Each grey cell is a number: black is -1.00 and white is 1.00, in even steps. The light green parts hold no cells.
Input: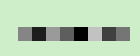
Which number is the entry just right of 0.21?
-0.26
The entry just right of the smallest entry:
0.52
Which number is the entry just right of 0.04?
-0.77

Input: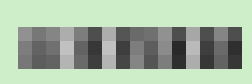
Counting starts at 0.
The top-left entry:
0.14
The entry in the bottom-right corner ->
-0.57
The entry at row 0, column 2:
0.04
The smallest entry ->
-0.68
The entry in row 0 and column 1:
-0.07
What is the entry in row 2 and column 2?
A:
-0.22
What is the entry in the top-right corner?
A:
-0.39
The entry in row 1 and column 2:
-0.12

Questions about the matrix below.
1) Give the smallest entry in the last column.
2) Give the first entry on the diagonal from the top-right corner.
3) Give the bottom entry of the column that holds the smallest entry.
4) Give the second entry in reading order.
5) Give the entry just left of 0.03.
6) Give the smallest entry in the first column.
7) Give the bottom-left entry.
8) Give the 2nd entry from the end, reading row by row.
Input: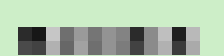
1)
0.33
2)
0.45
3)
-0.48
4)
-0.82
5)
0.15
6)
-0.66
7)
-0.42
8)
-0.54

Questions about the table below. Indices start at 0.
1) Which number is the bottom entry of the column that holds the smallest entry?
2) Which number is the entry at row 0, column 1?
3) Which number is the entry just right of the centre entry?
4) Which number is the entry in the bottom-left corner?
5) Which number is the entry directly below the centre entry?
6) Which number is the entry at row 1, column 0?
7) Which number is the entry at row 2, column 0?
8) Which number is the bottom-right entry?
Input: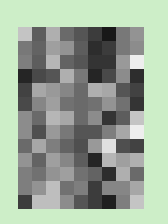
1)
-0.76
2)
-0.27
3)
0.10
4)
-0.53
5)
-0.33
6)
-0.06
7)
-0.01
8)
0.54

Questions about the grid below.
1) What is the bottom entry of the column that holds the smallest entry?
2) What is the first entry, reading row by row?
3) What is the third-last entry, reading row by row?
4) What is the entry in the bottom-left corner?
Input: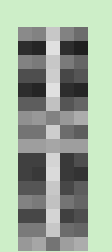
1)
0.35
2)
0.08
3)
-0.09
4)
0.19
